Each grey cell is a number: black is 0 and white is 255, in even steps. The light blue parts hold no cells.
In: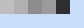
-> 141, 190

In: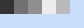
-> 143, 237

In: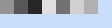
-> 223, 223

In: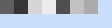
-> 236, 236

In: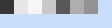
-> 201, 246

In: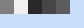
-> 41, 240

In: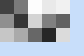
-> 212, 253
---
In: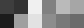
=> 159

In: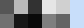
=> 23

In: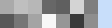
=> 118

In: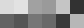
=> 85

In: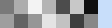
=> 99

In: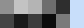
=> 26

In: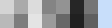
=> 125

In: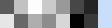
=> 104
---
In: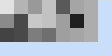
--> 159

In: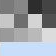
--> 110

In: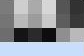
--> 200

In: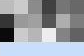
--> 85

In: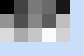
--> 135

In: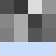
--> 170

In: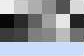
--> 161

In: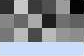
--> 30

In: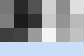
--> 201

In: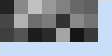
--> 50
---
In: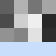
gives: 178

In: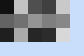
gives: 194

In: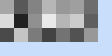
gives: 88

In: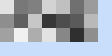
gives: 120

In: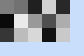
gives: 114

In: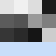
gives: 240

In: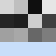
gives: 191

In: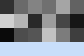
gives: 106
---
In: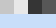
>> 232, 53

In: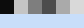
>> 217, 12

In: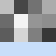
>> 243, 55

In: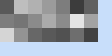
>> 228, 60

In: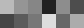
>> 221, 33

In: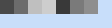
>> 205, 57

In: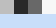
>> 247, 41

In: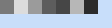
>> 220, 43

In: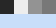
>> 237, 39
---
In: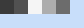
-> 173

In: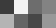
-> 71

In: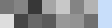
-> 147

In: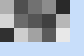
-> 91

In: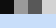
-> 88

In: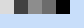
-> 108

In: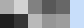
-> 150
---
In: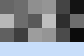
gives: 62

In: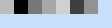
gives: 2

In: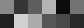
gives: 209

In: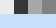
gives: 54

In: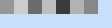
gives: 204

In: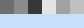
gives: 139

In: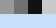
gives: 113

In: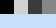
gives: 208
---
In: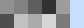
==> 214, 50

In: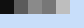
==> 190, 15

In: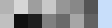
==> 214, 16

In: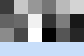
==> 255, 2

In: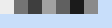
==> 237, 27

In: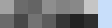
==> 197, 34

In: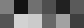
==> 210, 18
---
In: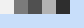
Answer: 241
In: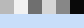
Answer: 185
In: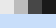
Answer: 233
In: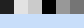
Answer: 32
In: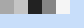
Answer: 168
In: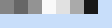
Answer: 132
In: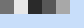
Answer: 113
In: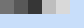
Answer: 114
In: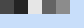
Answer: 71
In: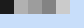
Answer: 27
